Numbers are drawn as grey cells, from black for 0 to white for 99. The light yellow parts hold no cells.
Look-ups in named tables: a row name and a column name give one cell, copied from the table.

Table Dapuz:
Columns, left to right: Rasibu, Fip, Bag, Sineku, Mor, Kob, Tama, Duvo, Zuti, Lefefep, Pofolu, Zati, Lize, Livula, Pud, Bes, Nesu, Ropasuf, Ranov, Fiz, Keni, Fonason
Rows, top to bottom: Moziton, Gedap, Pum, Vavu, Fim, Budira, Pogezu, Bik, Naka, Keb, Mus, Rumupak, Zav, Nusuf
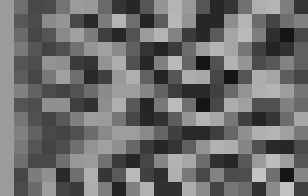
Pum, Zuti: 15
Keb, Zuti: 61
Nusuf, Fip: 29
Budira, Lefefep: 68
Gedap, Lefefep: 43
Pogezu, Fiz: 70
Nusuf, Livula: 67
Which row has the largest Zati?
Pum

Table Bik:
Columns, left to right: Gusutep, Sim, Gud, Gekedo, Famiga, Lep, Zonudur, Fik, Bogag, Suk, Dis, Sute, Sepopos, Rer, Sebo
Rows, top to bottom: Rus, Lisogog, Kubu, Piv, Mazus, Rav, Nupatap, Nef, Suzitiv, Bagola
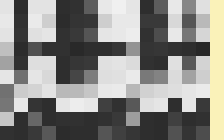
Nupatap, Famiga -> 72
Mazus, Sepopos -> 87
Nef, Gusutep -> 46
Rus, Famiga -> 18
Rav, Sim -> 43
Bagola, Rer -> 20
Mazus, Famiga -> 18
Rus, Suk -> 89
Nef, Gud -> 20
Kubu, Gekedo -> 89
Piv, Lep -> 16
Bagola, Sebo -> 30
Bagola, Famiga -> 17
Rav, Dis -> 47
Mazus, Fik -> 87
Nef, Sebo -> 22
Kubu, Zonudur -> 33
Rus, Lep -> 19

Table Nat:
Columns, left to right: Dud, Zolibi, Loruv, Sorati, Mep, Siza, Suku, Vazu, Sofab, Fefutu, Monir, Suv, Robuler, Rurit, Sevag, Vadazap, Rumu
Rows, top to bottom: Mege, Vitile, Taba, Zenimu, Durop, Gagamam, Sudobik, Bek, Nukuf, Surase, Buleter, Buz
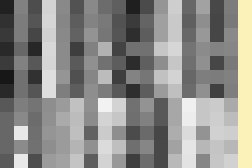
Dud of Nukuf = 40
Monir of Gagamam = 46
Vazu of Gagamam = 73
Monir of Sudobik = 36
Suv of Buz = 28
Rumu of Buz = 81
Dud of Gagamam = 9
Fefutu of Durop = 17
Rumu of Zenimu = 52
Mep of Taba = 53
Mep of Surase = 60
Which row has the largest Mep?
Nukuf

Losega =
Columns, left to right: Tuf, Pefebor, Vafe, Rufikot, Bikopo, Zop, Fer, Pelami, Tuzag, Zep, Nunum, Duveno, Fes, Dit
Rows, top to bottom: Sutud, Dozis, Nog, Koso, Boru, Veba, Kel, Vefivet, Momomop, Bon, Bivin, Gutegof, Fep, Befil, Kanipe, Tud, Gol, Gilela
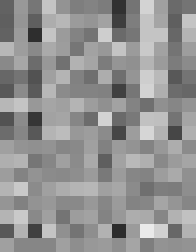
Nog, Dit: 70
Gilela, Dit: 57
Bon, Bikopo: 73
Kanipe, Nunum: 52
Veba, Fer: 43
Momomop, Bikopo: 64
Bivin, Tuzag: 60
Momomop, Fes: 45
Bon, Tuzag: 27
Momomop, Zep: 47
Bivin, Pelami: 50
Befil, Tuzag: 65
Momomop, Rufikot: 63
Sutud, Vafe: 46
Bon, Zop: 59
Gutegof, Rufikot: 52
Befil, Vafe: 54
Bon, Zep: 61
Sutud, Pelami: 48

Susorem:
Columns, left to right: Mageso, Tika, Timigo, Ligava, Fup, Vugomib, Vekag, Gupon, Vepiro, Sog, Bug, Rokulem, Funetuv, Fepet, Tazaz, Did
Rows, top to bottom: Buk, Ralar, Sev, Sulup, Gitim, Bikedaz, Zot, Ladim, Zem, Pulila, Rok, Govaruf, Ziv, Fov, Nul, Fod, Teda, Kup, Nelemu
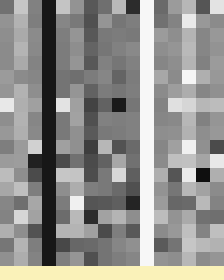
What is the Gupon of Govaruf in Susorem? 38
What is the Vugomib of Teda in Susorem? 70
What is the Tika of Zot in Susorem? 69
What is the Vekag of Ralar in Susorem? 31
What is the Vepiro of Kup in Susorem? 52
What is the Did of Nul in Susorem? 51
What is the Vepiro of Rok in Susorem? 32
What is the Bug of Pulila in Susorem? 96
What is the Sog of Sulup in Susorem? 53
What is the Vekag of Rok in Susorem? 24
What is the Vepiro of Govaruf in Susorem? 65
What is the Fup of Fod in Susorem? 42
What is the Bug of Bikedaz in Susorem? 96
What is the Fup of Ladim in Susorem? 88
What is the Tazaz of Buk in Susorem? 33
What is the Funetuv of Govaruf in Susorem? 74
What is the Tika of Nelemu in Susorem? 67
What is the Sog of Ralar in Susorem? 49
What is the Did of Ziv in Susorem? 68
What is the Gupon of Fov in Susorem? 47

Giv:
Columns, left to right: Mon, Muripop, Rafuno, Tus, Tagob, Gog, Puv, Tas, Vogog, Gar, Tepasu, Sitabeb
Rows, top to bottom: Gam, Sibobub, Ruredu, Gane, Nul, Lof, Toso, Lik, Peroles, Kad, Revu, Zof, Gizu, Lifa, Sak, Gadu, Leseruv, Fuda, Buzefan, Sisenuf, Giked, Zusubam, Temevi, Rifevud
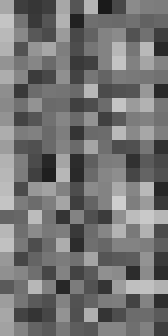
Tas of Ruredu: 51
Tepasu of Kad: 65
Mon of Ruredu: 72
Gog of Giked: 48
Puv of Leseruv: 42
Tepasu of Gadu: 78
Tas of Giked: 20
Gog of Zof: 17
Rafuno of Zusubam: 35
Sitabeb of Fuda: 37
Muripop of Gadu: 40
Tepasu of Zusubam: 51
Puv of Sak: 39
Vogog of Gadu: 56
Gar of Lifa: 52
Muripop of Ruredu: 53
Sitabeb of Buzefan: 22
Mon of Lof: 67
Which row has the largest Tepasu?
Gadu

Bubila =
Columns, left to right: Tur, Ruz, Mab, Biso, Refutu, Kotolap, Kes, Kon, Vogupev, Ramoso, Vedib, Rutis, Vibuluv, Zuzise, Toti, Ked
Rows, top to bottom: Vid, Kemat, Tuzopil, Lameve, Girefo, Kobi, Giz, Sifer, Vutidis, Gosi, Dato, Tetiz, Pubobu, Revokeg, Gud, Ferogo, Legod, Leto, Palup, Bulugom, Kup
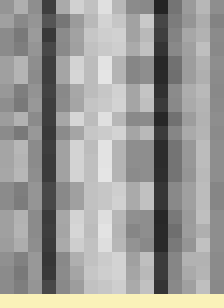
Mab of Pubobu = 55
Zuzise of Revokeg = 62
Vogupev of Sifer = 82
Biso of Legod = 24
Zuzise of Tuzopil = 65
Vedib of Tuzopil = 72
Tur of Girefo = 62
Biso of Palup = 21
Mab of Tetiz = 54
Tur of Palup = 56
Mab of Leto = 55
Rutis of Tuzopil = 24
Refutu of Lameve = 53
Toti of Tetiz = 73
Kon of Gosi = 79
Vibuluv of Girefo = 44
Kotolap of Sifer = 64

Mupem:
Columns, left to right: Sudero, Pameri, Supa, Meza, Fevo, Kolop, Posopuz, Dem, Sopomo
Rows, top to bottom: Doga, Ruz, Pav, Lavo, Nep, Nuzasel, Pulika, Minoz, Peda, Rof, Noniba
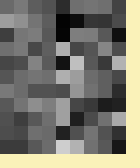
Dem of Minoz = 11
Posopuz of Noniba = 44
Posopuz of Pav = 48
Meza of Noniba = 42
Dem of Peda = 44
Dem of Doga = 43
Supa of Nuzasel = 45
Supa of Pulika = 32
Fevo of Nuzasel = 68

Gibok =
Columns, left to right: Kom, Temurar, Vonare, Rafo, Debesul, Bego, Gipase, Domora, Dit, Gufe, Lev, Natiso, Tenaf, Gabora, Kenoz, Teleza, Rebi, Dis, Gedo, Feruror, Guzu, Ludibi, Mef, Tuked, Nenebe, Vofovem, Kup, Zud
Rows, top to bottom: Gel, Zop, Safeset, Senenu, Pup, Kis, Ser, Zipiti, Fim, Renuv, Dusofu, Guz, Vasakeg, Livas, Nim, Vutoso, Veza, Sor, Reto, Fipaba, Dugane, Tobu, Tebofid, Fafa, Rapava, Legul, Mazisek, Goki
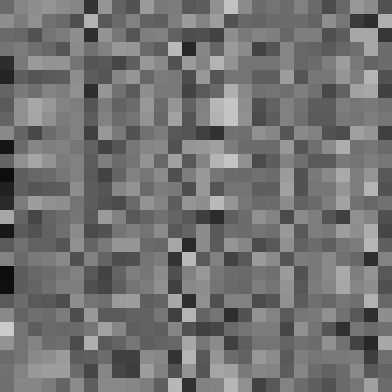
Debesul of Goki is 39
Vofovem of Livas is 49
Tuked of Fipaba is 53
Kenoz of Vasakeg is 59
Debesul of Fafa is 40
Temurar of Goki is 52
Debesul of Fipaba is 46
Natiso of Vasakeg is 54
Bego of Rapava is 29
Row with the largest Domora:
Fafa

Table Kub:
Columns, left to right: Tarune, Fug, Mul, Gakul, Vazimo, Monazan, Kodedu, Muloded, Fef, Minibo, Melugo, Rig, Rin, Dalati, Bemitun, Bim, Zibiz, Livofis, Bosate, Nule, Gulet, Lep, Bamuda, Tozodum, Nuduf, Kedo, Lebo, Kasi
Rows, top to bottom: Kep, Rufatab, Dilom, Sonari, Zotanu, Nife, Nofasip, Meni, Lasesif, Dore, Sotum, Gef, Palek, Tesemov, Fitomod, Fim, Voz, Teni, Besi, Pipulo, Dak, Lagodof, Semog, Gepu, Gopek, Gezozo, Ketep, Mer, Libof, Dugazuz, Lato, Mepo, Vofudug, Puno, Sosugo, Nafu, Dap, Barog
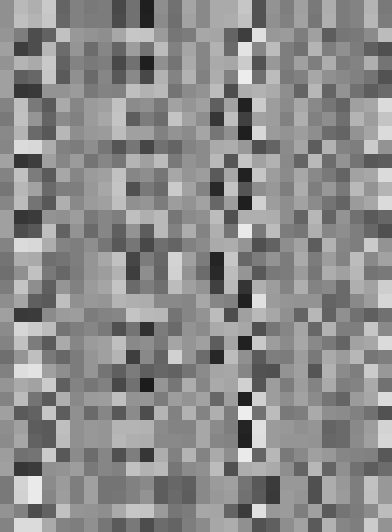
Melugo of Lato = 69
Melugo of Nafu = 57
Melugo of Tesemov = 47
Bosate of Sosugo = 34
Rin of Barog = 39
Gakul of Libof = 35
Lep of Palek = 65
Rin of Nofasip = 45
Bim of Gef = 72
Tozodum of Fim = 39
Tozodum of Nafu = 67
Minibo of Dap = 77
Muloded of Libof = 61
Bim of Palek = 35
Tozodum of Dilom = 36
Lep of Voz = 46

